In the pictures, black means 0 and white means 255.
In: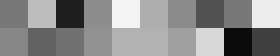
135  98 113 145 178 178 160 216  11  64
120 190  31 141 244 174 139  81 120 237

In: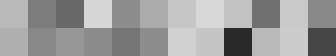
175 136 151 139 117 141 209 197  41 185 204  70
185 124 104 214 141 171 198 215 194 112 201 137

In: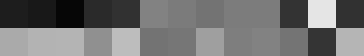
170 179 180 144 189 115 118 159 126 130 116  52 181
 29  24   6  42  49 130 123 115 124 124  51 229  49

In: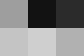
196 207 177
158  18  43

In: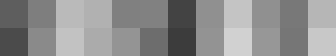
 75 138 194 171 148 109  60 147 209 151 118 200
 94 126 186 177 128 129  67 144 196 144 120 182

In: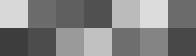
 61  76 154 193 110 132  71
216 108  95  80 187 220 107
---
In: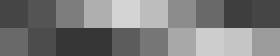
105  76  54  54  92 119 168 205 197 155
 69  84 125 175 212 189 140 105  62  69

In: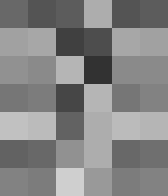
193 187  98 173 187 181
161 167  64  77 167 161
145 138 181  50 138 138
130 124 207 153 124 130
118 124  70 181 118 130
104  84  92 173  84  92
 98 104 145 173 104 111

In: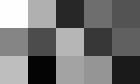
254 176  39 110  83
190   4 163 149  26
133  76 182  55  96

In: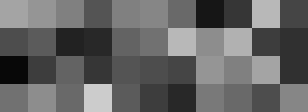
164 149 128  84 128 134 105  22  54 184  69
113 141 105 204  91  61  40 121 105  77 134
 77  91  34  40  99 113 184 141 177  61  48
  8  61  99  54  84  77  69 149 128 164  48

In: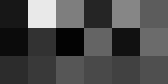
 44  57  86  73  65  79
 23 233 126  37 134  92
 11  50   3 100  17 107

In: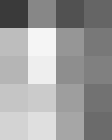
211 223 166 107
197 203 158 114
189 245 150 120
181 238 142 128
 58 135  81 101

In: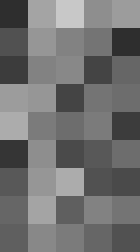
172 123 109 123  60
156 150  68 116 109
102 164  95 130 116
 95 136 123 102  81
 88 150 172  81  74
 81 150 130 116  46
 60 130 136  68 102
 53 142  74  88 109
 46 164 200 142 156

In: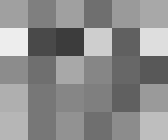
237  73  60 206  96 222
182 119 146 111 140 190
175 119 134 127  96 154
160 127 160 111 154 168
140 111 168 134 103  88

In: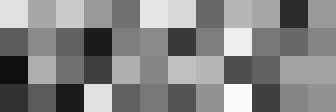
224 167 203 153 112 230 217 104 183 167  43 153
 91 139  97  28 125 139  57 125 237 119 104 133
 49  91  28 224  97 119  84 147 250  63 133 147
 15 175 112  63 175 133 190 183  76  97 161 161
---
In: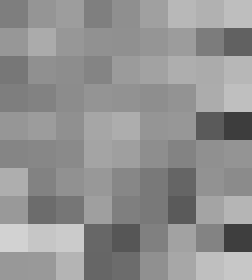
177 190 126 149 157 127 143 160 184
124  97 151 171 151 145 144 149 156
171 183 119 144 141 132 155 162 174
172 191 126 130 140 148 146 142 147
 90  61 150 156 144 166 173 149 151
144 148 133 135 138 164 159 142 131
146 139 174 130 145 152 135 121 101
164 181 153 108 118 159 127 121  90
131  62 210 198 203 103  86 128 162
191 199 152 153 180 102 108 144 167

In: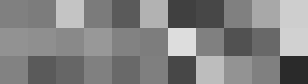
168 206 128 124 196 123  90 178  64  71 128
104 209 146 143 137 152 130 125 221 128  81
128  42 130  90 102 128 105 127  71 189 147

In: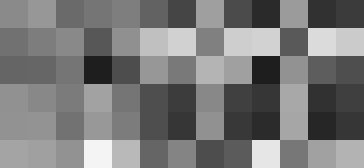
 49  59 138 151 106 117 126  98  69 159  75  42 155
219 203 113 125 137  87 144 192 209 128 206 210  89
 93  78 101 102 117  30  77 151 121 180 160  30 146
 49  63 145 136 123 162 117  78  60 136  64  54 168
 38  54 146 147 114 152 124  78  54 145  56  43 166
161 179 164 160 146 244 185 101 132  77  91 230 119

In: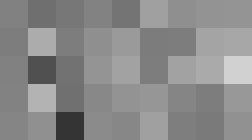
147 148 129 111 119 130 116 160 143
164 167 125 172 125 143 154 124 125
170 209 129  80 114 148 162 125 162
125 152 130 179 112 136 147 150 133
122 145 133 144  52 139 135 160 126

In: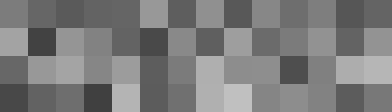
 86 100 124 102  90  99 101 152  94 144  88 135 110 126
 99 147 163  66 149 130  99  73 137  95 158 107 123 146
173 182 103 152 164 134 156  93 123 175 141 142  78 128
 92 120  72  98 110  64 180  92 112 176 192 133 141 130

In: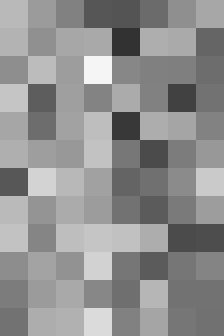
143 167 185 155 129  86  84 107
170 101 179 144 167 169  50 174
127 109 142 188 157 245 135 128
 65 114 197  93 159 131 171 129
165 130 166 109 162 190  56 173
124 152 175 158 152 194 119  75
139 202  87 211 184 161 100 112
122 157 186 148 171 156 114  91
 75  77 194 133 190 197 193 173
118 132 141 163 146 210 118  91
114 114 124 155 169 135 111 182
118 113 114 173 177 219 129 165
